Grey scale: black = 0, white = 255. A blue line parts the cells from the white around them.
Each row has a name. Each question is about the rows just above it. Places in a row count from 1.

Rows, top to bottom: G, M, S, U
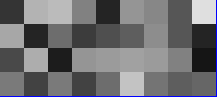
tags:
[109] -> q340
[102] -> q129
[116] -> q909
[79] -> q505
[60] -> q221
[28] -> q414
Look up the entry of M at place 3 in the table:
q340
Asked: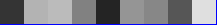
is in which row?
G
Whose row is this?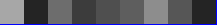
M

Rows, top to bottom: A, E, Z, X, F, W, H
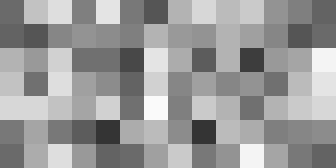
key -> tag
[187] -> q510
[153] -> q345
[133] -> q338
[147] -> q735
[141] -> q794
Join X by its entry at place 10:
q338
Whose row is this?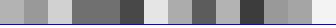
Z
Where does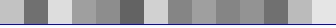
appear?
X
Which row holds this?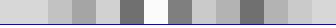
F

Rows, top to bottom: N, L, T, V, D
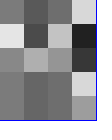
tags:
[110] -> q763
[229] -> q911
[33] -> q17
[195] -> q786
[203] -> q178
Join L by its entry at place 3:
q786
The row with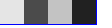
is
L

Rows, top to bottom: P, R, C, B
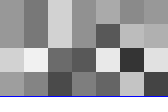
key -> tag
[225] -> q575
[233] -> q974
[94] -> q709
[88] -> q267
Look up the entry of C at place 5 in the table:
q974
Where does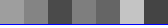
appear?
B
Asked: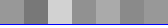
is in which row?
P

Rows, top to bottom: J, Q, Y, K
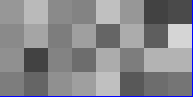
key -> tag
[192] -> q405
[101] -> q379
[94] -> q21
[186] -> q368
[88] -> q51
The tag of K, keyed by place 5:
q405
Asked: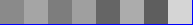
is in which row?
Q
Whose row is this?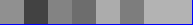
Y

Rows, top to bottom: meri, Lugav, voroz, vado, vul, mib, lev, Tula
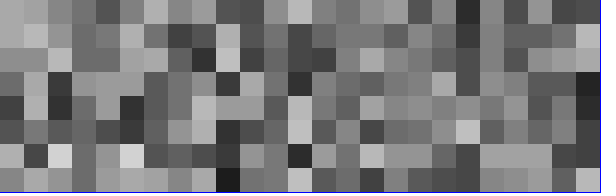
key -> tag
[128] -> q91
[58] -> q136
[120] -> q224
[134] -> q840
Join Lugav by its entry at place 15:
q224
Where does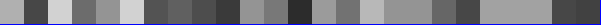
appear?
lev
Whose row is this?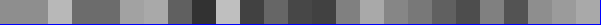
voroz
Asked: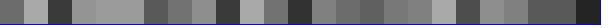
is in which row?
vado
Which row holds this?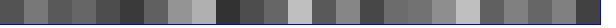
mib

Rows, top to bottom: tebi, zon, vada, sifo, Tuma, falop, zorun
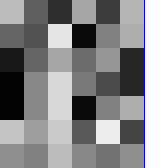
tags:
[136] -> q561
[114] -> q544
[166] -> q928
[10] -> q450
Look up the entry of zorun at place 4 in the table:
q561
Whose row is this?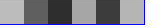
tebi
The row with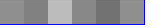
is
zorun

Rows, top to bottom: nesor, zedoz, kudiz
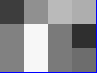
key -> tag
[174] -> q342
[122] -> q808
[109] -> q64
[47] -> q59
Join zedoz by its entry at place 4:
q59
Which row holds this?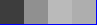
nesor
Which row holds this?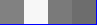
kudiz
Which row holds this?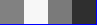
zedoz

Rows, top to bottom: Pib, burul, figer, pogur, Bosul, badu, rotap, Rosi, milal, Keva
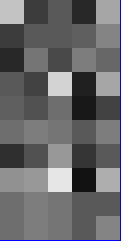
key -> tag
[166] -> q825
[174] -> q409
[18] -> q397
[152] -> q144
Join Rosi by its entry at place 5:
q409
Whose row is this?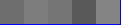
Keva
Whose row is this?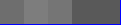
milal
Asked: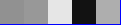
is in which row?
Rosi
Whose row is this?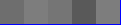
badu
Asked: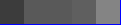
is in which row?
burul

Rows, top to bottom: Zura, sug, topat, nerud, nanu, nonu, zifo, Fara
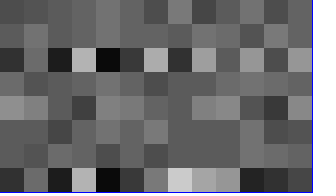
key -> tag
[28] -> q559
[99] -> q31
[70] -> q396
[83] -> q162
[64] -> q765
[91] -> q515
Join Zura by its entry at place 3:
q515
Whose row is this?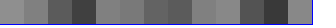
nanu
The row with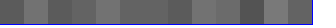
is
sug

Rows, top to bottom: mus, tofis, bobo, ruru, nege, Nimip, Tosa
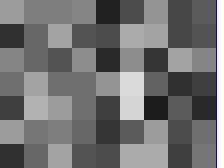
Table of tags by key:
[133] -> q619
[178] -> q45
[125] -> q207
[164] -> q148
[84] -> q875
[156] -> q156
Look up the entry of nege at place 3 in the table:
q156
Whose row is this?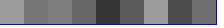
Nimip
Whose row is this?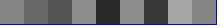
bobo
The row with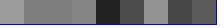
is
mus
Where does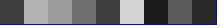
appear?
nege

